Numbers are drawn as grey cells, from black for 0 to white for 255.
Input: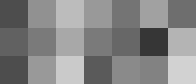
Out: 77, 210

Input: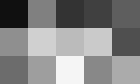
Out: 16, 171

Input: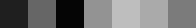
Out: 31, 123

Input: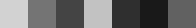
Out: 210, 97

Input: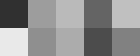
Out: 48, 129

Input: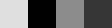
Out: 223, 54
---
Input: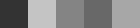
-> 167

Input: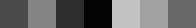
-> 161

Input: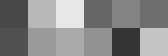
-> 196

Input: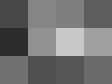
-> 159

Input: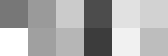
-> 241

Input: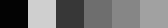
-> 161
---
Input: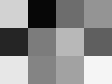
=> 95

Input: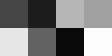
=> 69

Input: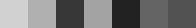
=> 81

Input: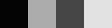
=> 171

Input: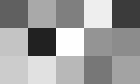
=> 96

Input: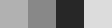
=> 177

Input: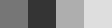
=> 174
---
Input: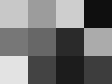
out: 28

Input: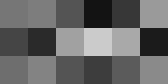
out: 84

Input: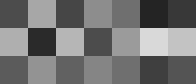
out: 97

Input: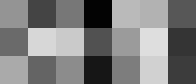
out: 140

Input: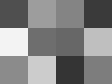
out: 52

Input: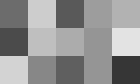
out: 95

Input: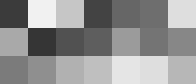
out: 177

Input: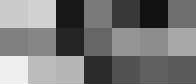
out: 182

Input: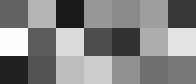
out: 189
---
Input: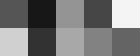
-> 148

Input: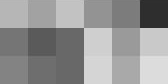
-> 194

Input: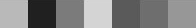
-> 123

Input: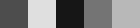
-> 22

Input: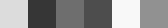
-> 110

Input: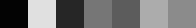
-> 38

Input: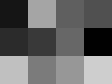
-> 95

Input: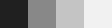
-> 196
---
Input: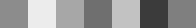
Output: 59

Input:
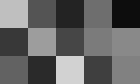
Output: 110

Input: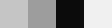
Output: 11

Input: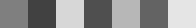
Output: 99

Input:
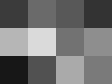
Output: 88

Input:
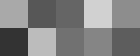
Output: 209

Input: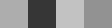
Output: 194

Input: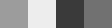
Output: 58
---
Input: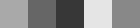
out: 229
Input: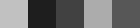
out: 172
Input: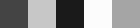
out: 252
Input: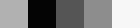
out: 141
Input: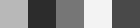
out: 243
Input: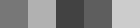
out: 94
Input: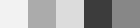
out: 60
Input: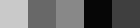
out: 6
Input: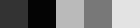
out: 120
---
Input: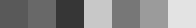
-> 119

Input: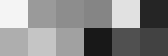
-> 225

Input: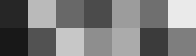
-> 156

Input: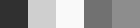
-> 141

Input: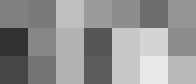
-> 141

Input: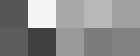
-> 160
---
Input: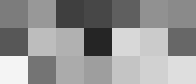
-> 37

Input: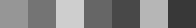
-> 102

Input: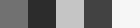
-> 197

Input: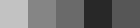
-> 106

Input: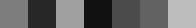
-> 17

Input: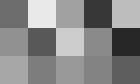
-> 204
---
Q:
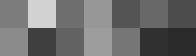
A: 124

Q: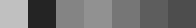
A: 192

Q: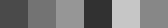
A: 74

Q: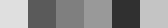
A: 223

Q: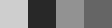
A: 206

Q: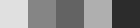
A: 224

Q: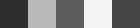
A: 46
